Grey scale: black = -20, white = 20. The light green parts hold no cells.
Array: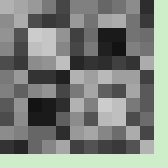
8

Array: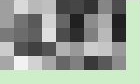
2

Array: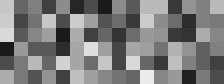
-8

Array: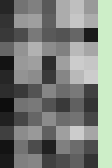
-12

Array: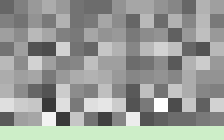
0

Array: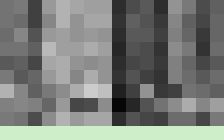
-1
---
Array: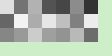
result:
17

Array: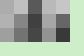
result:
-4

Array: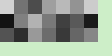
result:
-16

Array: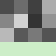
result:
3

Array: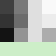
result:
17

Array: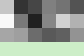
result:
8

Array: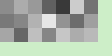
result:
5

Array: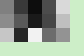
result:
10

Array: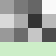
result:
9
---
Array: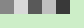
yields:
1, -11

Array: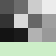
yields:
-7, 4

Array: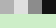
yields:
8, -17

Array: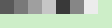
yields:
-6, 17

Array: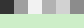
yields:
-12, 2

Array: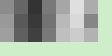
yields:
2, 8
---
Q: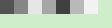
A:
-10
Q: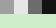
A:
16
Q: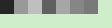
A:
6
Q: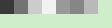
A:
4
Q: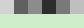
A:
-13
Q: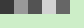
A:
-7
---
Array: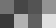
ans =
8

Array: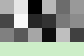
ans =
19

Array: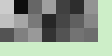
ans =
6

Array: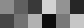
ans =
-2

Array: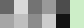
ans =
10

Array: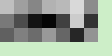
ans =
-8
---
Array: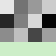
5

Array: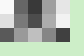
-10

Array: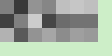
4

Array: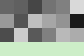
7

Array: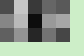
-9

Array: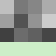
-9

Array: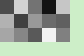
0

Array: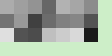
-16

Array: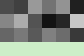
-11

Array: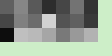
8
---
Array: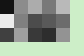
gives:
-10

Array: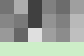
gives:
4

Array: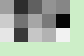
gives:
16

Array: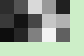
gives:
-18

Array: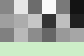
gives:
0

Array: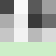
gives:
11

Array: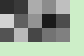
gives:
-7

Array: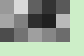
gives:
-8

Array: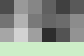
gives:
6
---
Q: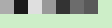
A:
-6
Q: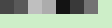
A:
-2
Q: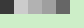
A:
-4
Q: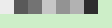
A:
-13
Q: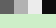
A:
-18
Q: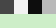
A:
9
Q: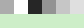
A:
15
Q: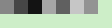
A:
3
